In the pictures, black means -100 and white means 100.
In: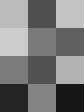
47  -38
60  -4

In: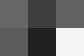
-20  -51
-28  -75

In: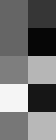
-21  -58
-21  -95

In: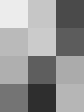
85  55
46  59

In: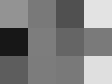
15  -5
-82  -2

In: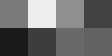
-4  87
-80  -52

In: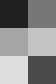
-75  -7
30  53

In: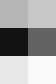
42  56
-86  -22

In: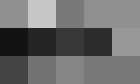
13  55
-85  -71
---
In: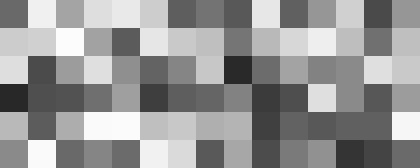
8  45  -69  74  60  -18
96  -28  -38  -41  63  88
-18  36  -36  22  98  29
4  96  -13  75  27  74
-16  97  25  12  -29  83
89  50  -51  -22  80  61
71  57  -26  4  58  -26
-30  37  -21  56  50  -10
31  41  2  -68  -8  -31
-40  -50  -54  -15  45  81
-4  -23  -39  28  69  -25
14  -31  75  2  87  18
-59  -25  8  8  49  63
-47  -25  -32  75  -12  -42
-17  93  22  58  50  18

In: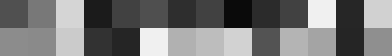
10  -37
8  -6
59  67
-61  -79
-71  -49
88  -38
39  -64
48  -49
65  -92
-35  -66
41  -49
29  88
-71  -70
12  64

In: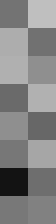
-6  -85  -7  12  -17  38  36  -10
1  -14  30  -19  39  12  -11  50

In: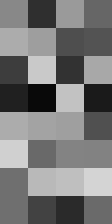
-13  -13  63  35  -75  -52  35  7
-48  45  -18  28  -93  58  24  -63
-67  50  3  25  52  -61  -39  21
-17  66  2  -37  -80  32  -35  -20

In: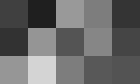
18  -61  -50
66  17  -76
-2  -34  20
-31  5  -2
-35  -46  -59

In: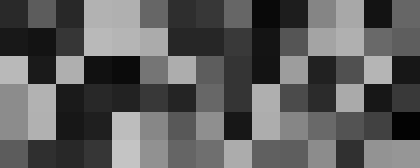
-28  10  10  45  -81  -68
-63  39  40  -80  -85  -28
-69  -82  -80  37  -58  -69
-58  -76  -69  -87  45  40
54  48  -73  -91  42  38
14  6  -56  -8  34  -20
-21  -31  -72  36  -70  -64
-13  12  -19  -27  -70  -57
35  -82  -59  -59  -55  -20
-25  36  37  -85  -84  -93
-26  5  -41  23  -33  -77
10  -18  -66  -74  29  4
-62  -35  33  -37  38  32
15  -49  -82  42  -18  -85
18  -98  -55  -82  -26  -20

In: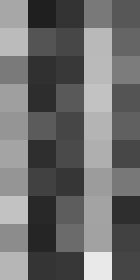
43  10  52  17  29  17  25  -4  47  31
-59  -71  -69  -49  -64  -29  -65  -62  -34  -76
-57  -16  -27  -58  -42  -45  -30  -56  -44  -60
83  27  28  22  37  41  52  46  45  -5
-46  -49  -64  -6  -44  -25  -34  -3  -21  -32

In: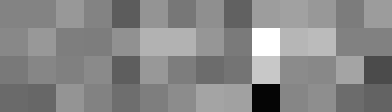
-17  -5  7  3
-19  5  19  3
16  0  -1  19
2  8  -2  3
-14  -26  14  -28
-1  19  40  16
10  -2  40  -7
29  -15  18  12
26  -9  -4  -24
-96  57  100  23
5  9  43  26
11  7  47  19
-15  29  1  -3
-22  -41  1  22
